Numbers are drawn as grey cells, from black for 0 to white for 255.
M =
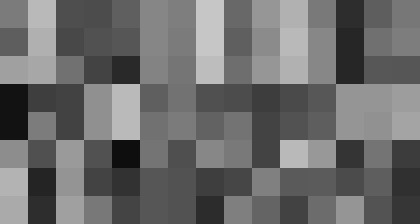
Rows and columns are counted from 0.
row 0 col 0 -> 123
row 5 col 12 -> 52
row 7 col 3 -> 120
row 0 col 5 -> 134
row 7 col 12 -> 149
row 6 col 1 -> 36
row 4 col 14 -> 164
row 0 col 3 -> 76
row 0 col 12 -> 45
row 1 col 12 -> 38
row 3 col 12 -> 149
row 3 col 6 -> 114
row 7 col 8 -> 127
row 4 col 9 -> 67
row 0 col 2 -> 78
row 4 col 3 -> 144
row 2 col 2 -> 113
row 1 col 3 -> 81
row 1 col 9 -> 139
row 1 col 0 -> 94
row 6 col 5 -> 86
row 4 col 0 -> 18
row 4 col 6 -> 123
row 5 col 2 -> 154
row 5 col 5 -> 116
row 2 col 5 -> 131
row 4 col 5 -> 113
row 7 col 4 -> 68
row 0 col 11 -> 121
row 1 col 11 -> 135
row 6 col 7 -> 62
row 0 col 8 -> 104
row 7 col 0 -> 170
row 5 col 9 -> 67
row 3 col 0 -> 18
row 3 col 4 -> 186
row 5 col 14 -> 60

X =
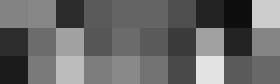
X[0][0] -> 131
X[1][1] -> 108
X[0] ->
[131, 135, 44, 90, 100, 100, 78, 35, 13, 204]
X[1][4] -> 107
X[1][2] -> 161
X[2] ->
[27, 122, 188, 125, 137, 114, 73, 227, 90, 104]

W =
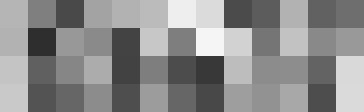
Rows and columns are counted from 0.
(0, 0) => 181
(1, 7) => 245
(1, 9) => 117
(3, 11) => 77
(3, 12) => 218
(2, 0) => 196
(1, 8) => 210
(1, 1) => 46
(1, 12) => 153
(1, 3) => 138
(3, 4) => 78
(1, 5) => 199
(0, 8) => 75
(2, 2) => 134
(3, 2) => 102
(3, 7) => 72

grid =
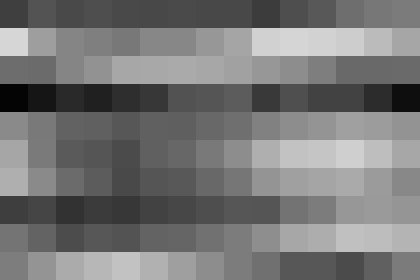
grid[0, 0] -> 63
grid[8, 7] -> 113
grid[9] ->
[125, 148, 171, 183, 194, 177, 159, 141, 124, 112, 87, 87, 75, 96, 123]
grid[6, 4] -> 73
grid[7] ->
[62, 69, 50, 59, 55, 66, 71, 78, 86, 85, 115, 124, 151, 154, 149]
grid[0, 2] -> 73
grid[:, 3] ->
[78, 127, 146, 32, 96, 85, 92, 59, 87, 183]
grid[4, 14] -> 147
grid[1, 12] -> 205
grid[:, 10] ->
[78, 213, 141, 79, 141, 194, 160, 115, 167, 87]
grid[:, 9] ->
[60, 209, 151, 57, 129, 175, 148, 85, 142, 112]
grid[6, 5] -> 85
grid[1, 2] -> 133
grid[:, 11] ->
[88, 210, 126, 66, 148, 197, 165, 124, 173, 87]
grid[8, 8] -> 124
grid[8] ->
[116, 99, 76, 87, 83, 99, 101, 113, 124, 142, 167, 173, 192, 189, 180]
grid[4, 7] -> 104
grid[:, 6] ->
[74, 135, 170, 82, 95, 103, 88, 71, 101, 159]
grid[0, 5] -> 72
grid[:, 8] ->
[72, 165, 161, 92, 111, 141, 118, 86, 124, 124]
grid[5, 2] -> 90
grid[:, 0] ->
[63, 214, 109, 4, 138, 166, 175, 62, 116, 125]
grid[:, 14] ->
[123, 166, 106, 14, 147, 167, 136, 149, 180, 123]
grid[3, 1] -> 21
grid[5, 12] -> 207
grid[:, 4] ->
[73, 120, 167, 46, 87, 75, 73, 55, 83, 194]

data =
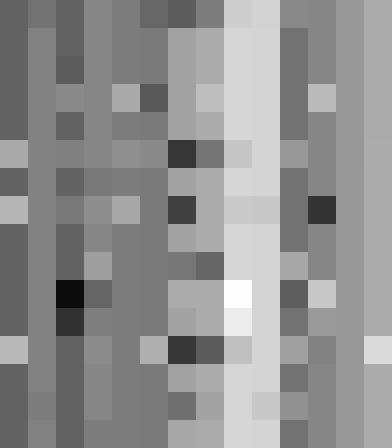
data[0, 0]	98
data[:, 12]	[152, 152, 152, 152, 152, 152, 152, 152, 152, 152, 152, 152, 152, 152, 152, 152]
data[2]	[98, 130, 92, 134, 124, 122, 162, 171, 214, 212, 114, 134, 152, 171]
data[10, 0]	98
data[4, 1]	130
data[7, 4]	167
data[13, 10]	114
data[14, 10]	145
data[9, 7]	102
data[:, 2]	[98, 98, 92, 138, 98, 128, 98, 120, 98, 98, 12, 50, 98, 98, 98, 98]
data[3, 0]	98
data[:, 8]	[205, 214, 214, 214, 214, 197, 214, 202, 214, 214, 253, 236, 192, 214, 214, 214]
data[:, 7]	[125, 171, 171, 189, 171, 117, 171, 171, 171, 102, 171, 171, 91, 171, 162, 171]
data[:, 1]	[115, 130, 130, 130, 130, 130, 130, 130, 130, 130, 130, 130, 130, 130, 125, 130]
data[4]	[98, 130, 98, 134, 124, 122, 162, 171, 214, 212, 114, 134, 152, 171]
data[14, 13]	171
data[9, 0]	98
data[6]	[98, 130, 98, 120, 124, 122, 162, 171, 214, 212, 114, 134, 152, 171]
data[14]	[98, 125, 98, 134, 124, 122, 112, 162, 214, 200, 145, 134, 152, 171]
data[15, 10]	114
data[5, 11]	134
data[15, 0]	98
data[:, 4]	[124, 124, 124, 169, 124, 143, 124, 167, 124, 124, 124, 124, 124, 124, 124, 124]
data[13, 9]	212

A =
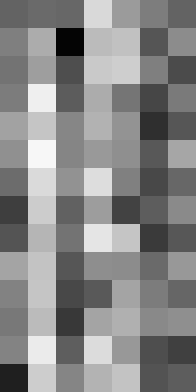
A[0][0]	99
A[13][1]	205
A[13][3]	179
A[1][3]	187
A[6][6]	103
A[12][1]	235
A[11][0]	120
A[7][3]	157
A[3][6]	122
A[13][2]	133
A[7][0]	62
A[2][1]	158
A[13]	[31, 205, 133, 179, 195, 83, 93]
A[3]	[124, 239, 92, 172, 117, 70, 122]
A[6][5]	72
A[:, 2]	[103, 4, 78, 92, 134, 133, 146, 97, 115, 86, 72, 56, 94, 133]
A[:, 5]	[125, 85, 127, 70, 47, 88, 72, 93, 58, 106, 124, 137, 78, 83]
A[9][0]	164
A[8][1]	181
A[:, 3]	[217, 187, 201, 172, 178, 153, 221, 157, 229, 142, 89, 164, 220, 179]
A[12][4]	152
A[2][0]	115
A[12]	[131, 235, 94, 220, 152, 78, 64]
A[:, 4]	[155, 193, 206, 117, 147, 143, 128, 66, 197, 140, 164, 176, 152, 195]
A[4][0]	162
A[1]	[127, 172, 4, 187, 193, 85, 140]

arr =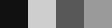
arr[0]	17
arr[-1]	154
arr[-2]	88

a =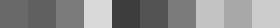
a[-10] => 104
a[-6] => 60
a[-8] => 122
